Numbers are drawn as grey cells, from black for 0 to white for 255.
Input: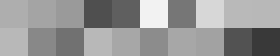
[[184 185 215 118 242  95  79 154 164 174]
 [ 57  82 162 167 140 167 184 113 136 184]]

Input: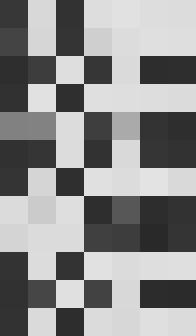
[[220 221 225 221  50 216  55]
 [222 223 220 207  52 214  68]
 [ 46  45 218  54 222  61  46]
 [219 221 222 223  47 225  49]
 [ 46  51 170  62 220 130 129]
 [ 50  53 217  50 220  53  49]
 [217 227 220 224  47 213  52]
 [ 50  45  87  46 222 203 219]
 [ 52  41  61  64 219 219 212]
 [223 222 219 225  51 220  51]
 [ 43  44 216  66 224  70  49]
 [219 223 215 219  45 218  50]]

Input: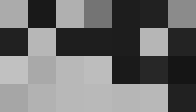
[[139  33  29 116 176  25 171]
 [ 35 182  29  30  30 183  33]
 [ 21  39  26 189 184 169 193]
 [ 33 184 182 185 184 178 166]]

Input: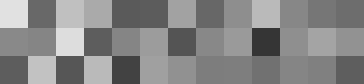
[[109 118 135 186 142 103 162  92  90 170 192 104 225]
 [146 164 143  53 154 136  84 156 133  93 221 133 137]
 [ 94 128 133 113 126 125 145 160  66 186  86 194  93]]

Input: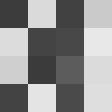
[[202  65 218  60]
 [232  72  68 220]
 [219  92  59 207]
 [222  74 228  67]]

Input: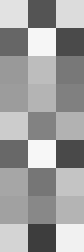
[[220  84 226]
 [ 74 246 102]
 [120 189 153]
 [128 180 156]
 [178 130 204]
 [ 73 247 104]
 [196 118 166]
 [180 136 161]
 [241  61 212]]

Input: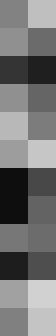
[[191 130]
 [107 144]
 [ 31  52]
 [101 144]
 [124 184]
 [198 157]
 [ 72  14]
 [ 99  14]
 [108 119]
 [ 78  29]
 [209 161]
 [196 128]]
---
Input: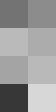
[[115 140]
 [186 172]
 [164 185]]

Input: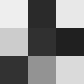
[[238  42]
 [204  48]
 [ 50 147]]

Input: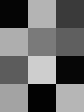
[[  5 180]
 [174 122]
 [ 92 206]]

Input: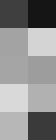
[[ 63  21]
 [163 212]
 [165 157]]

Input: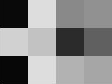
[[  9 221]
 [209 194]
 [  7 221]]

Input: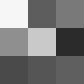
[[246  93]
 [143 201]
 [ 74  85]]
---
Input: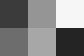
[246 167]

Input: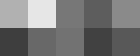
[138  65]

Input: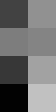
[145 125]

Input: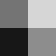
[214  23]

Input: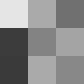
[112 131  58]

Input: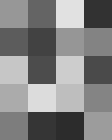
[ 50 150  76 171]
